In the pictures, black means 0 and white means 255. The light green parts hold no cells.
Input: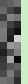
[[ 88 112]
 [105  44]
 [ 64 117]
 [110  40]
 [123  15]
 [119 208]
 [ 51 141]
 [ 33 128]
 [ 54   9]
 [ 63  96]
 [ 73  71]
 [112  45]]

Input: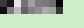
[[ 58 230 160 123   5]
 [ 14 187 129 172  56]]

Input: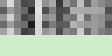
[[149 132  83 145  56 116  97 137]
 [ 93 127  40  79  73 173 167 164]
 [149 136  88 140  70 117 110 143]
 [107 119  27  78  90 178 151 146]
 [163 146  76 148  78 122 102 127]]

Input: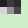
[[ 31  44]
 [213  71]]

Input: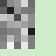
[[ 72 155 108]
 [ 97 148 120]
 [200  80 141]
 [132 173 140]
 [117 134  27]
 [128 139 124]
 [137 114 125]]

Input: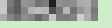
[[198  94 143 126 144 143 174]
 [199  92 179 184 117 115 168]
 [169 114 132 128 127 133 172]]

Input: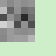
[[154 150 147]
 [190 144 121]
 [ 77 118 110]
 [209  77  80]
 [140 142 144]
 [136 159 181]]
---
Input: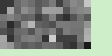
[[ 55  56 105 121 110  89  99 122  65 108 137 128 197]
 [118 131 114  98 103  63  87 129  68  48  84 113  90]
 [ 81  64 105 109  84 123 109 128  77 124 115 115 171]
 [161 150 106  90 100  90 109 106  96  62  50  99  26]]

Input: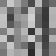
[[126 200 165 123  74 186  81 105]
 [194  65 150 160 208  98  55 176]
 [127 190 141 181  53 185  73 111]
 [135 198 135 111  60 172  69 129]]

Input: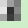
[[215 158 123]
 [163  61 112]]

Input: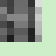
[[ 80  63 107 107  49 221]
 [102 135 136 136  78 201]
 [105  67  91  91  33 182]]

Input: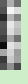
[[ 94 174 113]
 [ 40 180 130]
 [ 80 220 187]
 [ 13 226 206]
 [ 58 200 161]]

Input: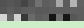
[[ 82  86  82  69  85 113  93  98 168  92 180  97]
 [212 101 209  56 106  93  97  21 111  22  87  93]]

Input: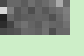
[[ 73 104 104  92 111  97 107 121 170 105]
 [ 33 101  86  93  96 100  98  81 104 122]
 [ 73  79  84 105 103  97 113  78 103 104]]

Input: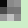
[[ 10 137 146]
 [154 193 142]]
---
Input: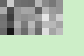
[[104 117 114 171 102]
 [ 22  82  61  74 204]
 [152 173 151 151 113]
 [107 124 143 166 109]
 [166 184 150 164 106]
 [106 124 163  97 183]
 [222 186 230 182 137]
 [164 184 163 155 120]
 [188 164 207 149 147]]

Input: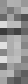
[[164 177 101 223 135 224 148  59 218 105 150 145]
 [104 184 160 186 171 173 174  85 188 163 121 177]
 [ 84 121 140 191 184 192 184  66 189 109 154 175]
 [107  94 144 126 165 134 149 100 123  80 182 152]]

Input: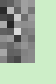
[[131 166 119 144  96 170  71  42  89]
 [ 87  98 104 154  91  38  61 185  97]
 [ 72 101 129  57 218 146 203  99 128]
 [134 130 148 135 123 142 109 161 160]
 [138 137 131 112 131 145 155 119 152]]

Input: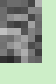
[[ 49 123 113 118 193 117 109 109  92]
 [ 40  86 146 110 171  75 142  78 108]
 [ 67 141 166 140 173  62 157  72 108]
 [149 174 142 163  85  75 150  78 102]
 [105 120  76 128 129 161  71 135  69]
 [ 98  62  95  58 111 104 111 131 177]]

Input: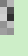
[[159 147 209 201 125]
 [147 190  49  79 182]]

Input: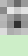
[[219 179 184 137 185]
 [173 141 153 230 158]
 [181  48 120 204 105]
 [194 144 150 224 152]]

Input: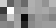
[[137 107  57 206]
 [131 200 254  97]
 [165 159 146 138]
 [ 40  10 153 106]
 [140 131 173 176]
 [152 155 165 166]
 [157 147 169 147]
 [157 131 154 182]]
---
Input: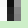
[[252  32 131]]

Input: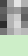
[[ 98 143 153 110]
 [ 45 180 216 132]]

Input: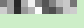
[[205 160  45 151 181 252  93  78 122 198 205]]

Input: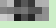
[[128 119 107 117  85  84 142]]

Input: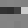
[[ 49  46  64 204]
 [132 133 127 131]]

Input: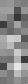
[[159 160  81 149]
 [ 61 112 163 113]
 [171 207 200  86]
 [147 142 203 157]
 [ 71 173 230 178]
 [115 125 145 128]]

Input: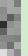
[[138 165 163]
 [ 47 144 157]
 [135 134 128]
 [221 177 138]]
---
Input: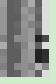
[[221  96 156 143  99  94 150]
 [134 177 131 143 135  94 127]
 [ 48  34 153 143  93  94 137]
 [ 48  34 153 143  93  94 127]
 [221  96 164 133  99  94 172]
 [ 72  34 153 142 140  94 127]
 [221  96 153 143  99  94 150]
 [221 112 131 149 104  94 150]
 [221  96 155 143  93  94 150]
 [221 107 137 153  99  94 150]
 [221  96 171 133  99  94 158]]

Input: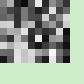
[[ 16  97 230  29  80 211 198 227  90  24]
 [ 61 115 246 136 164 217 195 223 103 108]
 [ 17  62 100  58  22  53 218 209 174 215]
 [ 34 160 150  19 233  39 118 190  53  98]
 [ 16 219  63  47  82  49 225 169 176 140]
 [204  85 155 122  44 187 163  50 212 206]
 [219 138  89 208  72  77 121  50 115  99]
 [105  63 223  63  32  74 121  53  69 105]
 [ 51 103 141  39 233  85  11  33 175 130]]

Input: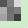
[[ 63 116 162]
 [125 112 173]
 [216 126  85]]

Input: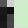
[[ 71  26]
 [ 68  21]
 [ 17  26]
 [209  84]]

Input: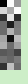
[[109 192  50]
 [121 102 113]
 [ 66  97  89]
 [161 109 174]
 [189  15 164]
 [127 178 107]
 [122  30 106]
 [ 44 228  48]
 [253 169 214]
 [153 252   3]]

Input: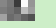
[[ 81  98 119 107 162]
 [157 190  98 114 124]
 [149 251  58 118 134]]

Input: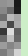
[[210 151 124]
 [152 133 156]
 [103 191 109]
 [ 95 221  55]
 [172  74 170]
 [166 186 109]
 [ 29 107 136]
 [ 25 152 146]]
